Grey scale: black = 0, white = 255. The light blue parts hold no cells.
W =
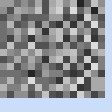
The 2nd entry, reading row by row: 156
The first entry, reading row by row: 156
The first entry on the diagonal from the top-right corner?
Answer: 142
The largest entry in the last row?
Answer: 208
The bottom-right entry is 111
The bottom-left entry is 142
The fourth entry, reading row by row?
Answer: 142
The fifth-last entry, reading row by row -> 69
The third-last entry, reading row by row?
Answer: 142
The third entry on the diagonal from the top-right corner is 208
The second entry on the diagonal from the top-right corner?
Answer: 37
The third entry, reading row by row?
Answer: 111

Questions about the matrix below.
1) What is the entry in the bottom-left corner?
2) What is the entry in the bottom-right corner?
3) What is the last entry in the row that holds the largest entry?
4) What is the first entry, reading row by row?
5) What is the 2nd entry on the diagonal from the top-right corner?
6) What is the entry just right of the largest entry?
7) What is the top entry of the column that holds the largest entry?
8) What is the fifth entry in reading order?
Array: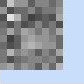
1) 149
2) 180
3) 165
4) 95
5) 120
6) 180
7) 196
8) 95

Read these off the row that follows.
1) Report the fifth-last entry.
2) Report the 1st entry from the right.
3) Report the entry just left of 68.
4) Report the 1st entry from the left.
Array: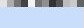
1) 52
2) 99
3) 115
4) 227

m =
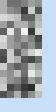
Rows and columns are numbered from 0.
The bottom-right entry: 189
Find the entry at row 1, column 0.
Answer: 175
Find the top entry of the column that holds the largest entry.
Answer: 128
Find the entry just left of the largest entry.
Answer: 128
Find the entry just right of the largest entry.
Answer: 57
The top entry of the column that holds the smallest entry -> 159
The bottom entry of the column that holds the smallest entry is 144
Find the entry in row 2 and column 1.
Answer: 204
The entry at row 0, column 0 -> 175
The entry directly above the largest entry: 175
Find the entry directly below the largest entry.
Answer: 159
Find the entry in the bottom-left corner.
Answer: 84
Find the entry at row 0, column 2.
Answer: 112
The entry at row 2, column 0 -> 216
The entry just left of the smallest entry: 57
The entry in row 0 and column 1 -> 112
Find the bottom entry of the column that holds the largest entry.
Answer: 84
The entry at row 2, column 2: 189

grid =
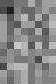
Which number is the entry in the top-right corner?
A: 159
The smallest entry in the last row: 104
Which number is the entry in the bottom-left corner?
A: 144
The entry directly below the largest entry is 131
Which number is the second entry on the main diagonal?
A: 32
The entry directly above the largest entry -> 144
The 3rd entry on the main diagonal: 144
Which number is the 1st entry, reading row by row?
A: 88
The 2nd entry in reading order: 88
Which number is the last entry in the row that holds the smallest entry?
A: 131
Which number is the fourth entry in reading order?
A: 119
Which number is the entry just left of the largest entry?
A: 88
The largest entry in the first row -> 171
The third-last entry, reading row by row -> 144
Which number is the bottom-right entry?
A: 131
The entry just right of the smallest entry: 131
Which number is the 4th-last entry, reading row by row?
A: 119
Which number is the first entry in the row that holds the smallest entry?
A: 74
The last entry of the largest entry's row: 185
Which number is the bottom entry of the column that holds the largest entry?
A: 144
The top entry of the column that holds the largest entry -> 119
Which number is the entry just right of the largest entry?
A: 185
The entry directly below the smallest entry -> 88
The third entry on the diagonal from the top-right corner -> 171

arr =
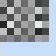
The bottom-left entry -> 121
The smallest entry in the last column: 67
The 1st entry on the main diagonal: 164
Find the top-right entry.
79
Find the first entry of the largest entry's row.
38
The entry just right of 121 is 137
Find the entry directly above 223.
79
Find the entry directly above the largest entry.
54
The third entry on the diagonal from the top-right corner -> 180
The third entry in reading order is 180
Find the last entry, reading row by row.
151
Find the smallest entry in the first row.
67
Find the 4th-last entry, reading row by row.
137
